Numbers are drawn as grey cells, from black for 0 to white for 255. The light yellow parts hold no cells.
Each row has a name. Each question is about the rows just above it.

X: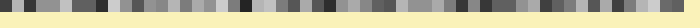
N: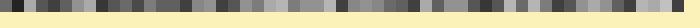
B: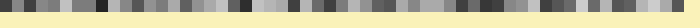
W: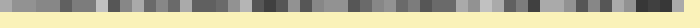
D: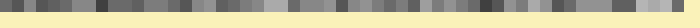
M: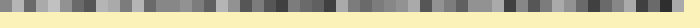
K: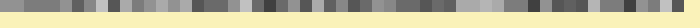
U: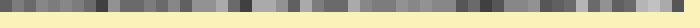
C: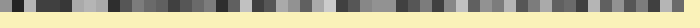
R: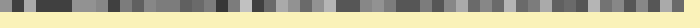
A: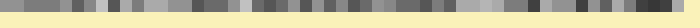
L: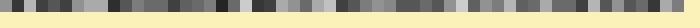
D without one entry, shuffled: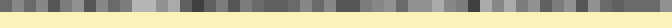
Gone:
[158]
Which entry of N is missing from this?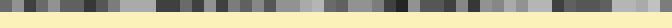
[74]
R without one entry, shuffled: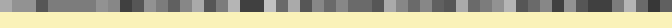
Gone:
[115]

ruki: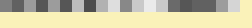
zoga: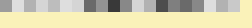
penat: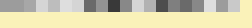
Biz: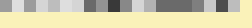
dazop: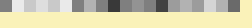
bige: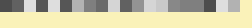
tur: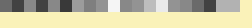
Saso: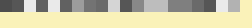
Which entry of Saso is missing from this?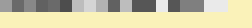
[115]
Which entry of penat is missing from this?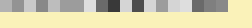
[167]

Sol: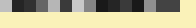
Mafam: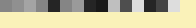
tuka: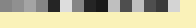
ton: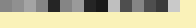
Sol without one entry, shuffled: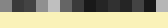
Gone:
[201]
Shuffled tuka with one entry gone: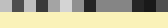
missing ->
[221]
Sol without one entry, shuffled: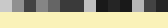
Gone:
[49]
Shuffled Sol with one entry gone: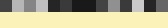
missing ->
[49]
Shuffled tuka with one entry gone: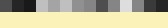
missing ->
[212]

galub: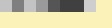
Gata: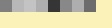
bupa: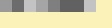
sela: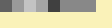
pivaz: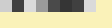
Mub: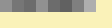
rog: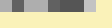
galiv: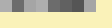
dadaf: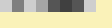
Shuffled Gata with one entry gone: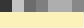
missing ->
[184]
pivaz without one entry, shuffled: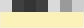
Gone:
[74]
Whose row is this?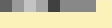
sela
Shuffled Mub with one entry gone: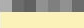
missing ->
[118]

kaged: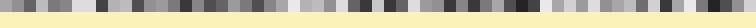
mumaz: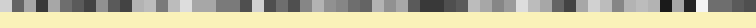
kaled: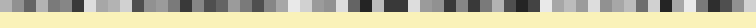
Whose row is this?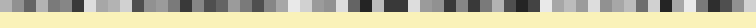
kaled
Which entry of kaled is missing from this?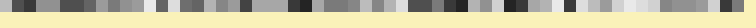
[46]
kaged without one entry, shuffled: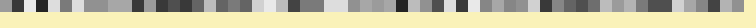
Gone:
[200]

